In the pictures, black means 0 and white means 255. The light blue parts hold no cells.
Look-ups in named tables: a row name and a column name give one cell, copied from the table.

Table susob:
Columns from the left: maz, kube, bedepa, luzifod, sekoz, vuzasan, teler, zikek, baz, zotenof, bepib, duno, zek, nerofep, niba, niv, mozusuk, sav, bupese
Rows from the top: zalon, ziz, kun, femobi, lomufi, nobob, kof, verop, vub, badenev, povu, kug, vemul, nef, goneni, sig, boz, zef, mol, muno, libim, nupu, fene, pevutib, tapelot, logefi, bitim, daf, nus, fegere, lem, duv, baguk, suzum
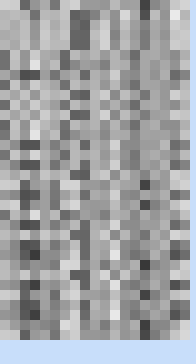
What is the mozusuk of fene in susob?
178
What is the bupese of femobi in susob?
202
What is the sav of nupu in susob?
151
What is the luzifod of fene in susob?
83
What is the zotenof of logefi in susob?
174
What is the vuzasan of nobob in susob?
163
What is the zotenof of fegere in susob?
159
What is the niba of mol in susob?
67
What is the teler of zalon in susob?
198
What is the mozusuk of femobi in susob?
148
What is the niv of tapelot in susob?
161
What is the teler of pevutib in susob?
195
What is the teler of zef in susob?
189
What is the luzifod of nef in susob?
228
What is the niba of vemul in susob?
163
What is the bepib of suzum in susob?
147
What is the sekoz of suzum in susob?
163
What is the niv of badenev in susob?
169

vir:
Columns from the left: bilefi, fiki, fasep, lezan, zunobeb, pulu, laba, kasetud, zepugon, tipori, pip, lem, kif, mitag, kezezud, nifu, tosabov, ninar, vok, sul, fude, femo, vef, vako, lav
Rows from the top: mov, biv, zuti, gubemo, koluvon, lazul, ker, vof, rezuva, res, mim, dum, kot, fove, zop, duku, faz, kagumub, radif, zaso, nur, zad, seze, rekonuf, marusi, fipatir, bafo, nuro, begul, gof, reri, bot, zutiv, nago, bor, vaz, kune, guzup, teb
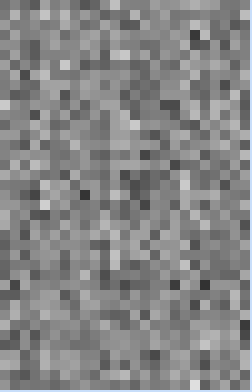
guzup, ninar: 172
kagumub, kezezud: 86
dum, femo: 178
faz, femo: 119
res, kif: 89
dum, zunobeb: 171
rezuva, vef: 76
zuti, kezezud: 162
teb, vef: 163
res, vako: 186
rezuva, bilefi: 123
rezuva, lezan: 103
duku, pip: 96
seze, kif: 145
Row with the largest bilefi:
mim

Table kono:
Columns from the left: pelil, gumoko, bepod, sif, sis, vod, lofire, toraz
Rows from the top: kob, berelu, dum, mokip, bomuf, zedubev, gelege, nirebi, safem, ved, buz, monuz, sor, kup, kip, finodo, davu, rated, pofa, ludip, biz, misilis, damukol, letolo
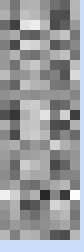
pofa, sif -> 110
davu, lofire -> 100
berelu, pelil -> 176
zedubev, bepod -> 122
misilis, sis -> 140
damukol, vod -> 154
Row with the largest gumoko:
ludip

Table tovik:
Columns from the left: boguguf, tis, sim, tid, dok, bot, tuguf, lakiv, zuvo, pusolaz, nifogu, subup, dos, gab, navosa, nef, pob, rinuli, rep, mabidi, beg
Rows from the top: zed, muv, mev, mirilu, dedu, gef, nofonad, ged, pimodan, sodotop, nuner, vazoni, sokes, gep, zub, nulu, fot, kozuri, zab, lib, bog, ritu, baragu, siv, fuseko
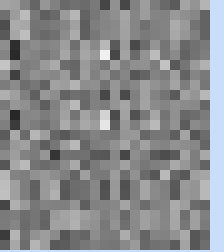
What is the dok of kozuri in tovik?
152
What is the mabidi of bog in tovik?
107
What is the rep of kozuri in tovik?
88
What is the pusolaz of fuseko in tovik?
127
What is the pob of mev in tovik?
131
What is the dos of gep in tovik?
149
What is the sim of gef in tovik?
136
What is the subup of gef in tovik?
71
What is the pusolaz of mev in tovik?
126
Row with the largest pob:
nofonad

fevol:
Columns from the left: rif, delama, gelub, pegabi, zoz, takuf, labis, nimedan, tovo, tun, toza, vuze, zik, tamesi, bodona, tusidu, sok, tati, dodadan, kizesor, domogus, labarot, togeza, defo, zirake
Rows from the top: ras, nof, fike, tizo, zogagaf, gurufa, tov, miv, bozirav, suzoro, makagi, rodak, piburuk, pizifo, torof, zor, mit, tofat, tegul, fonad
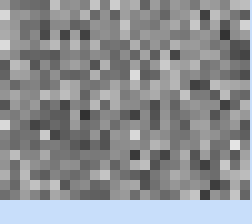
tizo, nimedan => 158
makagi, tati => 99
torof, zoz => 122
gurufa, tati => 69
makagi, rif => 84
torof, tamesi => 145
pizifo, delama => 108
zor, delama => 188
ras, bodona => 99
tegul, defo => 170
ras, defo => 183
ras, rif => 159
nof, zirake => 92
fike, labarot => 166
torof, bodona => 133
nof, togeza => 154
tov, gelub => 172
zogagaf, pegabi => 127
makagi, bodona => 120
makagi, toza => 103

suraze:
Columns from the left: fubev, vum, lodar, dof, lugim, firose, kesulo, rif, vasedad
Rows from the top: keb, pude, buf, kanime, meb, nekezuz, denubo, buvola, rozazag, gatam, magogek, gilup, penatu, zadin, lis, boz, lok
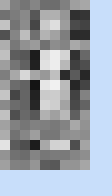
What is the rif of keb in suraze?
159
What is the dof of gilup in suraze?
88
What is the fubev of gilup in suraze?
193
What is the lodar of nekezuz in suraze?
87
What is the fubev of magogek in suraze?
138
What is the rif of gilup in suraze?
95
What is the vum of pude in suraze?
124
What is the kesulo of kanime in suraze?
126
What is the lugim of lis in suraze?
168

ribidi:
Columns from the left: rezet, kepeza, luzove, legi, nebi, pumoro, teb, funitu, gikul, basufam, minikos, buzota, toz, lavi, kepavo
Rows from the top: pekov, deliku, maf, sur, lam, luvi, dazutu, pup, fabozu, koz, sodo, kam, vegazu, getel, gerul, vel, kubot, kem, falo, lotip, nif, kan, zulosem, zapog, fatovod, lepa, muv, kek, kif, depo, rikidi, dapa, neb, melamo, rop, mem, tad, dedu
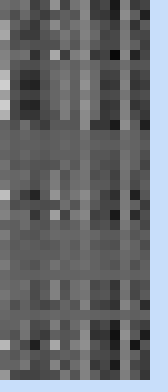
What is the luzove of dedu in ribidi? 67
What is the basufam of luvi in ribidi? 55
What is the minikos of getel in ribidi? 88
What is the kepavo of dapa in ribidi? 98
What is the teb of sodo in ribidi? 124
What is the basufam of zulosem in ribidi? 76
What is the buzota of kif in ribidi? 53

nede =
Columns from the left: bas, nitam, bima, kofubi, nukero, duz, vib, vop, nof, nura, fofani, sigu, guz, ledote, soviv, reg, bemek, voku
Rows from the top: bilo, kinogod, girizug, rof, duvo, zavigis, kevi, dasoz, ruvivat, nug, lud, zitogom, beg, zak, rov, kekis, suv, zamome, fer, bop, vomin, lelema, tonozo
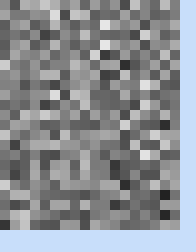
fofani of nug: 102
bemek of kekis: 92
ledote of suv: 95
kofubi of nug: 143
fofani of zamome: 124
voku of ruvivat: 86
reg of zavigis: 102
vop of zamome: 112
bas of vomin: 109
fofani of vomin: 125

